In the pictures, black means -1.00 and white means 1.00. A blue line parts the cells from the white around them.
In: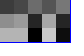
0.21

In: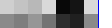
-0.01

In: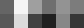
0.72

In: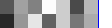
0.18

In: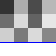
0.71

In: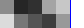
-0.07

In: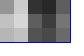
0.68

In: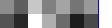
-0.69
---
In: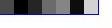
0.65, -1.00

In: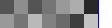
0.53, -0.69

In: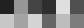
0.75, -0.74

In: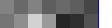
0.65, -0.71

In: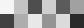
0.92, -0.67

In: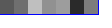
0.50, -0.67

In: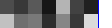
0.71, -0.83

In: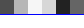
0.93, -0.73
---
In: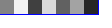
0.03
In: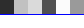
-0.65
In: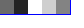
-0.17
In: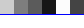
0.61
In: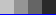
0.54
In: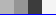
0.43
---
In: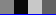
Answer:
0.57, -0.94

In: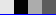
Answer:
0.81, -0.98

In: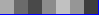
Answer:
0.51, -0.52

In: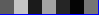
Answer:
0.54, -0.97

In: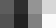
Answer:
0.96, -0.73

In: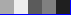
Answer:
0.87, -0.76
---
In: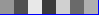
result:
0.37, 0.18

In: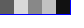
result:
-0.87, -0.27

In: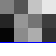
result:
0.81, -0.96

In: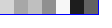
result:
-0.23, 0.67

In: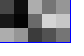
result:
0.18, 0.36

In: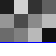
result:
-0.25, -0.16

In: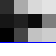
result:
0.78, -0.99

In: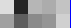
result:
0.53, 0.26

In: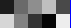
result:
-0.43, 0.68

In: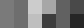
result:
-0.43, -0.04
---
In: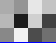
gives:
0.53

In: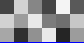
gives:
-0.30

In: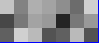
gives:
0.63

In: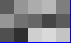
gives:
-0.01

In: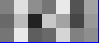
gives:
0.28

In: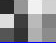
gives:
0.64
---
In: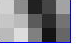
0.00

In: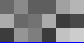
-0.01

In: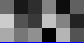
0.13

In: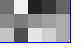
0.80

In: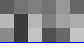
0.53

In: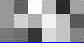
-0.59
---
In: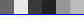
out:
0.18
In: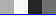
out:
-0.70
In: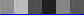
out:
0.04
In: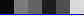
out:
-0.39
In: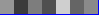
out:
-0.21
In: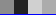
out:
0.63
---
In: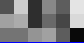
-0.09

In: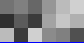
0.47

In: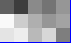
0.79

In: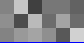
0.03

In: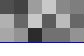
0.31

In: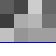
0.51
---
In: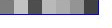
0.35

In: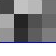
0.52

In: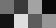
-0.55

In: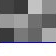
-0.55

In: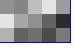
0.49

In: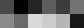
-0.26

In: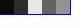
0.81

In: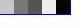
-0.34

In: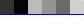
0.16

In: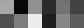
-0.66
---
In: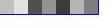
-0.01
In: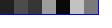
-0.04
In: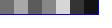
-0.86
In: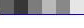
0.80
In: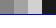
-0.79
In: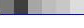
0.73
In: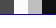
-0.87
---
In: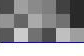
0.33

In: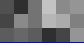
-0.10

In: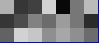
0.02

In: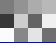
-0.22

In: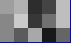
-0.57

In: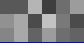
-0.41
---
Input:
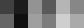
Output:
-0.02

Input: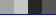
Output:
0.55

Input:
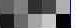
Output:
0.29

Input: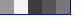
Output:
-0.53

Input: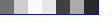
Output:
-0.50

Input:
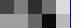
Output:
-0.19

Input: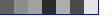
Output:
0.36
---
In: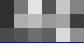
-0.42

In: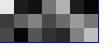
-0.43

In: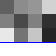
0.82

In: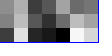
-0.52

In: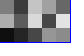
-0.88

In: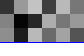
0.11

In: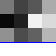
0.14

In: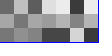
-0.07
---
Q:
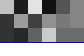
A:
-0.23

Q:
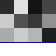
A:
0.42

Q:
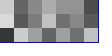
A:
0.25

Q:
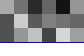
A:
0.51

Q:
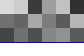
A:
-0.38

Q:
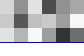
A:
0.94

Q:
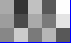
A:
-0.04

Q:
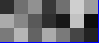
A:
-0.22
